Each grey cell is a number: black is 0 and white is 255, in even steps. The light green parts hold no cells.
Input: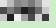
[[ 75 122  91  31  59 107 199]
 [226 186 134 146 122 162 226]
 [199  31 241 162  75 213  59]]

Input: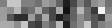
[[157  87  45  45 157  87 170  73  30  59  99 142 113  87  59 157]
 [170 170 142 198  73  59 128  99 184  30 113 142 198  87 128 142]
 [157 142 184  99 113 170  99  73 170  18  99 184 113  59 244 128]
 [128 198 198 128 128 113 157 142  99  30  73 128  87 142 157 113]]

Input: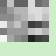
[[110 194  98  98 219 110 125]
 [246 166 139 125  33  61  73]
 [125 154 154 154 194 207 181]
 [139 139 166 181 207 219 194]
 [125 154 181 181 219 219 207]
 [233 166 194 154  61  73 110]]

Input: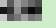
[[203  91 118 159 118 130]
 [ 22  49 145  61  10  36]
 [188  91 159 130 103  76]]

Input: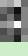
[[107  77  16 133]
 [ 93  93  31 147]
 [ 77 119  47 133]
 [ 77 107  61 119]
 [175 162 204 107]
 [147 162 249 133]]

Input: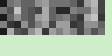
[[129  55  40 145  84 129 158  69 158 158  55  69 145 145  99]
 [ 26 171  84  69 145 183  55 158 129 158 129  69 129  84 114]
 [ 26 114 129  99  99 145 158 114 114 114  99  55 158 183  69]
 [ 26  99 145  99  84 158 171  99 114 129  84  55 171 195  55]
 [114  84 195  99  84  69 171  99  40  40 129 114 114 171  69]]

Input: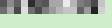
[[110 167  73 222 110  73 125 154 181 196 196  97 154  34 208]
 [ 85 139  97 208  46  97  85 167 167 235 181 125 110  73 196]]

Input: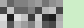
[[ 71 195 101 101 129  71 182 195  71]
 [170 101 129 129 144 157 116 144 157]
 [207  87 182 157 129 195  87  71 182]
 [222  30 222 195  59 207  46  30 170]]

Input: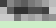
[[187  93  48  48  77  77  63 202]
 [ 63 135 108  93 120 135 160 187]
 [202 202 120 175 160 175 135 147]]
